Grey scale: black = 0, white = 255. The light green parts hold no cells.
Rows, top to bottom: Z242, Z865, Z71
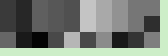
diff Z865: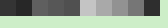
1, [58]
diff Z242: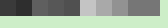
2, [39]
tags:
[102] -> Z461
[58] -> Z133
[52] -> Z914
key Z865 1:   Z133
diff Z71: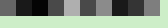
5, [182]
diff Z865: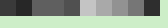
4, [87]

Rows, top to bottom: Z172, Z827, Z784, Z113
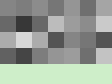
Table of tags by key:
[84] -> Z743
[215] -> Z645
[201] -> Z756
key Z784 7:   Z743
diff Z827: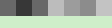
7, [201]
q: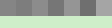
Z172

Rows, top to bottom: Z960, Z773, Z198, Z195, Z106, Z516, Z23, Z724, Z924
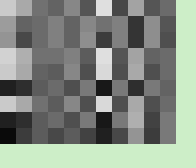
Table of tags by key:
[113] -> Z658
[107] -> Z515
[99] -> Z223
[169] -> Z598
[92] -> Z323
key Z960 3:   Z658
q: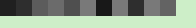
Z516
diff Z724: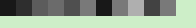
1, [32]

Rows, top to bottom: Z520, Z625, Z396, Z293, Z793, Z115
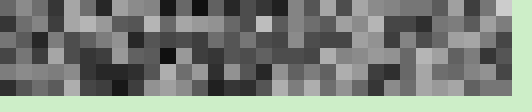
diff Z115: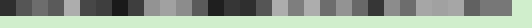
28, [153]
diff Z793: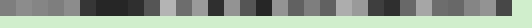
11, [174]
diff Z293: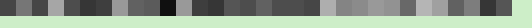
3, [62]
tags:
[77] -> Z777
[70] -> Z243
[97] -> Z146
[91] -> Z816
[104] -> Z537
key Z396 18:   Z243

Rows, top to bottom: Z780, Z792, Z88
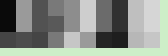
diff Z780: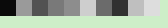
10, [214]
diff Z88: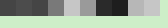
7, [36]
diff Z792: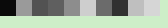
4, [89]
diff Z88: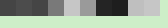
9, [183]
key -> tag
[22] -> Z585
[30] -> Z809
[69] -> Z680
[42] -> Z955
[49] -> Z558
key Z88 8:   Z809

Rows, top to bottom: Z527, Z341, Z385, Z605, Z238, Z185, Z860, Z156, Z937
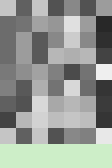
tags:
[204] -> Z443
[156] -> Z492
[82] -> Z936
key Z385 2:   Z492
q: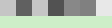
Z937
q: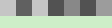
Z527
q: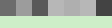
Z605

